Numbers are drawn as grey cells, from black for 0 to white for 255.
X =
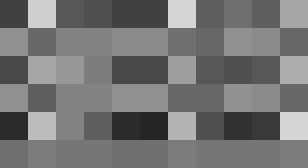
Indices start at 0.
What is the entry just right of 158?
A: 87
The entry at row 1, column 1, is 103
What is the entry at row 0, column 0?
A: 65
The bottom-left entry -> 111
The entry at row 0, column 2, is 87
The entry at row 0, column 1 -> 207
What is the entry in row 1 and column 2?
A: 131
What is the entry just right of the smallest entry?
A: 180
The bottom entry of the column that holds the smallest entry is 111
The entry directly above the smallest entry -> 144
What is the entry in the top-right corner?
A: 166
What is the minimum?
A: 37
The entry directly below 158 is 103
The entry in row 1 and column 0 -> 144
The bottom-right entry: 124
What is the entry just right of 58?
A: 213

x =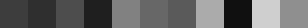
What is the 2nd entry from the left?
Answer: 47
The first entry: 61
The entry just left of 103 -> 129

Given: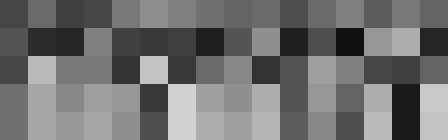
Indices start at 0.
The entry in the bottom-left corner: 112
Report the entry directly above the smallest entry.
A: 128
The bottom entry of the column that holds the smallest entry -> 78
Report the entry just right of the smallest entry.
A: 151
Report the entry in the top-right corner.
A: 99
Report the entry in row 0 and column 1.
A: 106
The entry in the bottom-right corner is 194
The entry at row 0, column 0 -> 70
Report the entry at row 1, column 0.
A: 84
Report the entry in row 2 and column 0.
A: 70
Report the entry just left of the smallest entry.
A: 78
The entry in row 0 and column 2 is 64
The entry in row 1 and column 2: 37
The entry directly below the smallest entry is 128
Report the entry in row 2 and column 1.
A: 186

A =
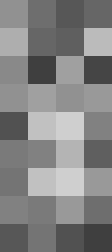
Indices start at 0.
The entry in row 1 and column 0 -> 174
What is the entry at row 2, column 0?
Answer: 137
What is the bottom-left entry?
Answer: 87
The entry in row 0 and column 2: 87
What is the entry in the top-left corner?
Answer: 145
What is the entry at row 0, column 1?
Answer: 110
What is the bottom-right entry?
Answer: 63
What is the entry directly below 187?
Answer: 69

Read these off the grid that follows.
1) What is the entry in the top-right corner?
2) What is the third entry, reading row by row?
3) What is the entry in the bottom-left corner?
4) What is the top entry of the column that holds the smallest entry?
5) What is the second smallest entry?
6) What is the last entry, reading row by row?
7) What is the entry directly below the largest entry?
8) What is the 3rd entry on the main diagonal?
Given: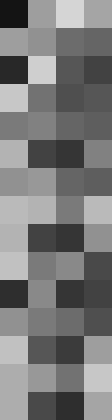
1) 165
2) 213
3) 173
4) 20
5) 40
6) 165
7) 108
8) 86

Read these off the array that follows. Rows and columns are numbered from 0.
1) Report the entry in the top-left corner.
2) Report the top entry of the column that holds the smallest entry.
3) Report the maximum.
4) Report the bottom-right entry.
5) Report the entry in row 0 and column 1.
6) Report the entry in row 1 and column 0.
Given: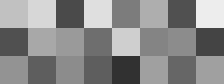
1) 193
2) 124
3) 237
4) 160
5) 215
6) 80

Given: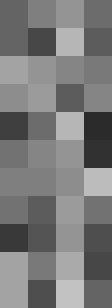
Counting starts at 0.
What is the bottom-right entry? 100
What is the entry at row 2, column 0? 163
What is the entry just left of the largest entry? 78
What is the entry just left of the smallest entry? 182
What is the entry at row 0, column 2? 148
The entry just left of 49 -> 148
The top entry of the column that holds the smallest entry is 108
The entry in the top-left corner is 100
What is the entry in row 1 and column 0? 100
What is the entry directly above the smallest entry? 133
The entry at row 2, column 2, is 133

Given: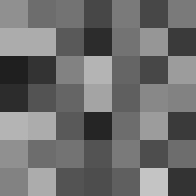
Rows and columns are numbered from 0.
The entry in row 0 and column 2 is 115
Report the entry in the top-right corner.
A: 122
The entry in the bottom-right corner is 51
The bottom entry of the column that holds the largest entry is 196
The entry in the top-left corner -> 144
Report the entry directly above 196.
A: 77
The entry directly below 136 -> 156
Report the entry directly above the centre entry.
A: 180
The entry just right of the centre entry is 95
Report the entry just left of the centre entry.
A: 101
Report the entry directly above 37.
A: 164
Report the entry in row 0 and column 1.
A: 109
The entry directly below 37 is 83
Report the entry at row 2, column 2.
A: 130
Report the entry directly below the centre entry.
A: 37

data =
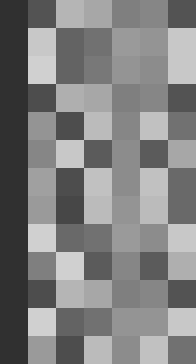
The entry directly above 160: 134
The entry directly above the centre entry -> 91
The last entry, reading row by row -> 113
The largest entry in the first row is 181
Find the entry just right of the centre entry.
140
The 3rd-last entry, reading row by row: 140
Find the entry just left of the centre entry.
77
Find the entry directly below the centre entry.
187
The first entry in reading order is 48
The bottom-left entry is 48
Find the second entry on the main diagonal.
200
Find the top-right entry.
83
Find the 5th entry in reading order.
127
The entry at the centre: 193
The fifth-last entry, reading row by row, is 77
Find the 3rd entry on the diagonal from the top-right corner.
148

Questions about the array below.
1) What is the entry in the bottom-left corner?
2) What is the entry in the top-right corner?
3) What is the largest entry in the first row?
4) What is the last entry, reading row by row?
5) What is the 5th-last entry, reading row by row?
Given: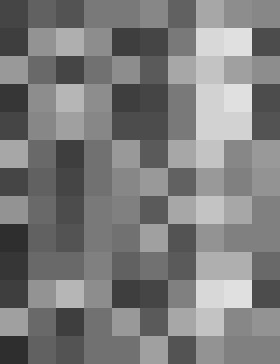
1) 46
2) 135
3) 167
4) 128
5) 160

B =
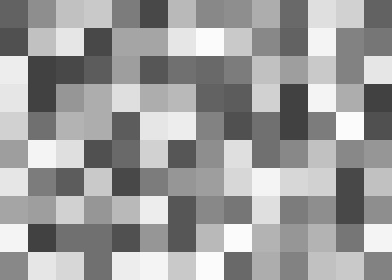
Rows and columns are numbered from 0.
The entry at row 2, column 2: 72
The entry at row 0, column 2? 193
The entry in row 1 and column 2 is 230
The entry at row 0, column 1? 142
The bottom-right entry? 130
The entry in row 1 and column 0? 80
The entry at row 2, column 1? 65
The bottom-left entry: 136
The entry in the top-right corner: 98
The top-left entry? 98
